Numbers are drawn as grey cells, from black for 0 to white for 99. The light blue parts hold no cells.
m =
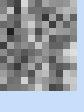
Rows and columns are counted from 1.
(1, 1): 48
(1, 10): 58
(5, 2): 12
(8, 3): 43
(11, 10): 77
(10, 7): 77
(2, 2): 76
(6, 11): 49
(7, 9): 39
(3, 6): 46
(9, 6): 60
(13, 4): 50
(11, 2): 50
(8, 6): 47
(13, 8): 28
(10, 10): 40
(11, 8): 48
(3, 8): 62
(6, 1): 59
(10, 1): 51
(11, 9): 30
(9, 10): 69
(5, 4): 50
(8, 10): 81
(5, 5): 65
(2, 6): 44
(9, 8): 31
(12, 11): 78
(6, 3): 39
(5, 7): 56
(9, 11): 78
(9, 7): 52
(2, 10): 71
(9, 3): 40
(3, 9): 30
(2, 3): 22

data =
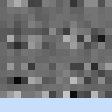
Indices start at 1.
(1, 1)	40
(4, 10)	40
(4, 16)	41
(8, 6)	42
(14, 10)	76
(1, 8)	46
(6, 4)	45
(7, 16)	37
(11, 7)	43
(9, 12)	42
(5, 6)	35
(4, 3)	33
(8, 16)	42
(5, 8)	53
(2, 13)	45
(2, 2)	45
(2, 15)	42
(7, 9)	45
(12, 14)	37
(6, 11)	58
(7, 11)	61
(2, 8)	42
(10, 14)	17
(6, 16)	37
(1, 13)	54
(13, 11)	41
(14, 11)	5
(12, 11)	72
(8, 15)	42
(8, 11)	45
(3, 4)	41
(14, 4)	46
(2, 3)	44
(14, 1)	49
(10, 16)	60
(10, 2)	59

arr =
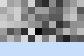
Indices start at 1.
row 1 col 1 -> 85
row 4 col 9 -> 19
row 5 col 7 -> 23
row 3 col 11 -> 76
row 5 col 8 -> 25
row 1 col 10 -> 49
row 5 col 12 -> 73
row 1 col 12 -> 73
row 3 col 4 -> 46
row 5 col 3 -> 46
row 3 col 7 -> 44
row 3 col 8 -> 35
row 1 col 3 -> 68
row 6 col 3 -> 56
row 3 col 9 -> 35
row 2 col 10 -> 59
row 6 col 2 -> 71
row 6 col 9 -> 27
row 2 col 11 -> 71
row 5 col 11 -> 57
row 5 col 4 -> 17
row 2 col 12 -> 34
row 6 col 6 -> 82
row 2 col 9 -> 38

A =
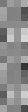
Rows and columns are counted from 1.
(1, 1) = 47
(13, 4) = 65
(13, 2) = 60
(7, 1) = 58
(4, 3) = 54
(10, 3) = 50
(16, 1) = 64
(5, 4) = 78
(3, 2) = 50
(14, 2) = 74
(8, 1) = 55
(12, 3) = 52
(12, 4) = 43
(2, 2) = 50
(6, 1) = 33
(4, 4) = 54
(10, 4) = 21

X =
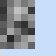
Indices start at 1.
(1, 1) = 26
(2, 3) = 75
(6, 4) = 58
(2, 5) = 22
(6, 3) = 40
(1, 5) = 56
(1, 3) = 60
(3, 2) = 50
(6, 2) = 15
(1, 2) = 45
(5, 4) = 28
